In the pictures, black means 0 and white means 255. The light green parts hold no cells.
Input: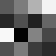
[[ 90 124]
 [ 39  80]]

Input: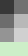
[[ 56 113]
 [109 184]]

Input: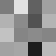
[[124 225]
 [178 139]]

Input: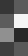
[[ 54  91]
 [ 92 244]]

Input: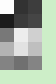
[[253  50]
 [ 27  59]]

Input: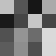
[[193  85]
 [ 25  69]]

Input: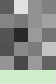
[[ 93 225]
 [132 121]]

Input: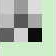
[[203 153]
 [186  88]]

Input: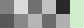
[[128 218]
 [ 88 136]]
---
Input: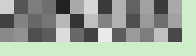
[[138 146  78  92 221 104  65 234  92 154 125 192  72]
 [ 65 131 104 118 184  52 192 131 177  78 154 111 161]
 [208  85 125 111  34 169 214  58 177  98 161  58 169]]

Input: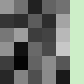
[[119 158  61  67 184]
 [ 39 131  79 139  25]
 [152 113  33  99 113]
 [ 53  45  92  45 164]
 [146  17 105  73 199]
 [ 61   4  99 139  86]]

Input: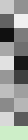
[[ 98 240]
 [138 182]
 [190 159]
 [203 145]
 [ 16 124]
 [167 111]
 [217  91]
 [151  63]
 [225  23]]

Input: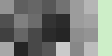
[[ 80 128 108  51  43 156 162]
 [ 64 102  72  43  37 142 148]
 [148  95 102  87 114 156 181]
 [168  37  72  87 202 136 188]]

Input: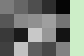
[[ 64 193  94  72 130]
 [ 86 137 144 159 116]
 [124 102  78  45   5]
 [ 57  26 200 151  19]]

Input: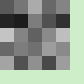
[[196 132  97 138 190]
 [104 125 112 157 138]
 [ 89 118 171 104 132]
 [164  81 144  73 157]
 [ 36  28 125  81  49]]

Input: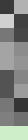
[[ 58 178]
 [ 83 156]
 [164 148]
 [164 140]
 [ 83 134]
 [127 112]
 [119  71]
 [209  65]
 [119  52]]
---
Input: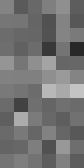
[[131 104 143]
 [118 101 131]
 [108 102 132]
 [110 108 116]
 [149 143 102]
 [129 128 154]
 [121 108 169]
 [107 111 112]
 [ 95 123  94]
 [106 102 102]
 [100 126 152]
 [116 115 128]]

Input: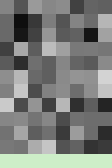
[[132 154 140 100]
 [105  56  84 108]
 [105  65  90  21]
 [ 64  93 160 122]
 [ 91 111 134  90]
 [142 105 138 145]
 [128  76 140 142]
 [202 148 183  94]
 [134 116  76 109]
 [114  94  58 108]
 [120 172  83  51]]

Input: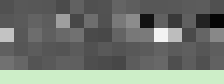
[[ 81  87  75  80 100  87  88  92]
 [ 87  99 159 110 121  18  57  35]
 [195 109 105  74 100 122 189 101]
 [ 96  92  84  81  84  91  91  86]
 [113  84  96  78  71 100  78  80]]

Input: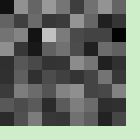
[[ 17 101 117 113 100]
 [ 99 107  59 102  53]
 [115  19 123  67   3]
 [143  24 113  32  96]
 [ 47  73  52 117  48]
 [ 48  48  64  68  55]
 [ 59 107 131  68 130]
 [ 88  90  91 107  48]
 [ 43 124  54  94  70]]

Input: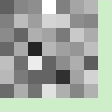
[[ 96 142 128 182]
 [128 158 208 134]
 [139 175 122 172]
 [104  36 160 190]
 [191 236 141  93]
 [184 100  48 211]
 [107 115 175 177]]

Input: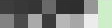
[[ 61  53  47 150]
 [130 170 183 236]]
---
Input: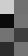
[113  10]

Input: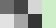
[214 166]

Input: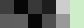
[205  79]

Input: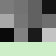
[ 20  97 130]

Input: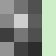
[ 80 207  61]

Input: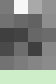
[146  98  67  74]

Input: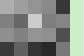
[ 55 126 147  97]

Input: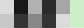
[166  52]
